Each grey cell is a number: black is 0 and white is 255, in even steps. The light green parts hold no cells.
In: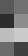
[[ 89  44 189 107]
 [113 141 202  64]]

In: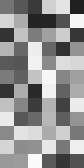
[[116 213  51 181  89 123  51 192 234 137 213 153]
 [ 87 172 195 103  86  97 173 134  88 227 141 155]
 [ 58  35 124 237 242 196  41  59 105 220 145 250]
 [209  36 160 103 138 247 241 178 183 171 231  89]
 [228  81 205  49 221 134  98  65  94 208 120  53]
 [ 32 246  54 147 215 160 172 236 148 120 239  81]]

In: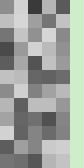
[[141 191 117  74  93 193 139 182 163 210  93 116]
 [210 214 196 154 167 187 208  95 102  99 159 110]
 [ 58 159 145 210  83 102 129 189 112 132 133  86]
 [181 116 214 186 193  98 162 189  81 107 202 181]
 [ 90 194 137 145 154 108 185 151 133 130 207 195]]

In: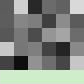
[[ 92  93  87 200  66]
 [207 134 120 119  14]
 [ 40 126  76 127 146]
 [107  63 149  67 110]
 [ 97 140 165  36  70]
 [217  91 108 137 198]]

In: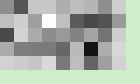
[[143 191  74 170 210]
 [ 85 207 211 125 204]
 [199 159 170 124 197]
 [199 253 141 122 216]
 [173 192 153 103 121]
 [189  91 131 186 189]
 [181  73 164  20 100]
 [143  82 115 174 159]
 [206 153 206 216 210]]

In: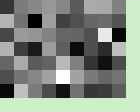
[[ 54 179  70 177 101  78   9]
 [123 114 154  61 170 117 192]
 [136   1 149  26  90 134 124]
 [151 159 131 156  99 162  75]
 [134  64 101  94 185 254  20]
 [ 89  80 100  11 128 162 114]
 [170 103  80  78  52 122  55]
 [168 107 233  42  16 103  60]
 [129  84   8 189  75 115  92]]

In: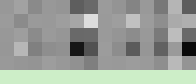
[[152 155 152 151 153]
 [162 139 158 183 150]
 [138 154 139 128 148]
 [152 153 154 142 157]
 [149 158 150 145 152]
 [ 94 166 105  22 145]
 [105 221 106  82 127]
 [155 154 154 156 154]
 [148 158 149 141 153]
 [132 193 140  91 156]
 [153 156 153 150 154]
 [120 142 122  97 142]
 [181 170 189 154 185]
 [ 93 175 105  10 148]]
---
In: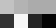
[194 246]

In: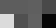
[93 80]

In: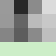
[154 101 138]

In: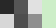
[40 78]

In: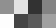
[144  69]

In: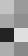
[195 143]
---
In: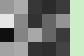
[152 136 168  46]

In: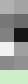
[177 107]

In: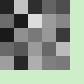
[ 35  27 121 104 121]

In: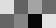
[222 133]

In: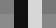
[126  16]

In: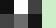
[ 17 109]

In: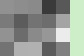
[145  92 138  91]
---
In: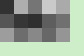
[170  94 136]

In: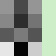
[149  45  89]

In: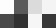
[244 246]

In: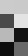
[202  74]

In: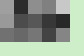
[200  55 118]

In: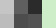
[43 77]
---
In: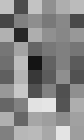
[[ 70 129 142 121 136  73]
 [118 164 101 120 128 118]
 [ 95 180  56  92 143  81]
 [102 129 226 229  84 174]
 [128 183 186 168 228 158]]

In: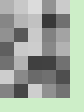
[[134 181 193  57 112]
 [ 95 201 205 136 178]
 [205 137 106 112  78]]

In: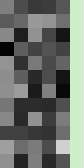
[[ 90 104 153 147 111]
 [  3  94  67  83  67]
 [141  94  41  77  20]
 [119  44  44  42  79]
 [ 65  64  55  50 110]
 [144  35 126  41  84]]

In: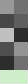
[[ 71  94]
 [ 79 148]]

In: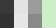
[[ 50 231 137]]

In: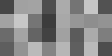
[[162 199 117  60 168 150 142 147]
 [ 94 147 186 132 182  95 186  77]]
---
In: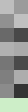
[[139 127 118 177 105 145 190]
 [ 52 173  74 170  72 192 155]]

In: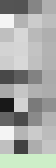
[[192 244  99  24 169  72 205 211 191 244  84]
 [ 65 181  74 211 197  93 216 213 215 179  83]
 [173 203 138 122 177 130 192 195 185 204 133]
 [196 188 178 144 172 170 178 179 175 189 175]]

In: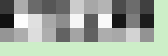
[[149  17  57]
 [173 253 172]
 [221 224 106]
 [174 168  86]
 [ 98 141 100]
 [164 246 204]
 [ 97  92 167]
 [173 249 180]
 [168  22  76]
 [211 125 108]
 [147  28  64]]

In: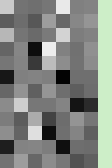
[[114  30 142 124 139 103  23 118 101 183  92 202]
 [157 131 100  92 206 147 128 132 134 117 109 115]
 [103 133 223 172 119  96 131  57  13 106  87 111]
 [140 125  13  67 119 149 127 188 236 122 157 118]
 [119  15 111 109 132 110   3 141 129 211 103 233]
 [ 81 110 132 148  20  94 111 114 113 125 135 128]
 [ 96 108  95 118  43 109 111 140 144 130 149 131]]

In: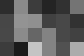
[[ 60  72  71  45]
 [ 26 139 147 138]
 [196 102 144  60]
 [131 131  65  36]
 [ 81  72  72  49]
 [172  65  50 116]]

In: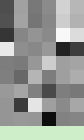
[[149 149 153 127 125 233  53  81  78]
 [152  58 165 104 122 142 134 163 161]
 [150 229 128 181 151 136 148 117 120]
 [ 13 159  73 125 205 152 138 135 139]
 [130 138 126 159 159  34 248 205 210]
 [133 167 120 173 164  61 220 178 183]]
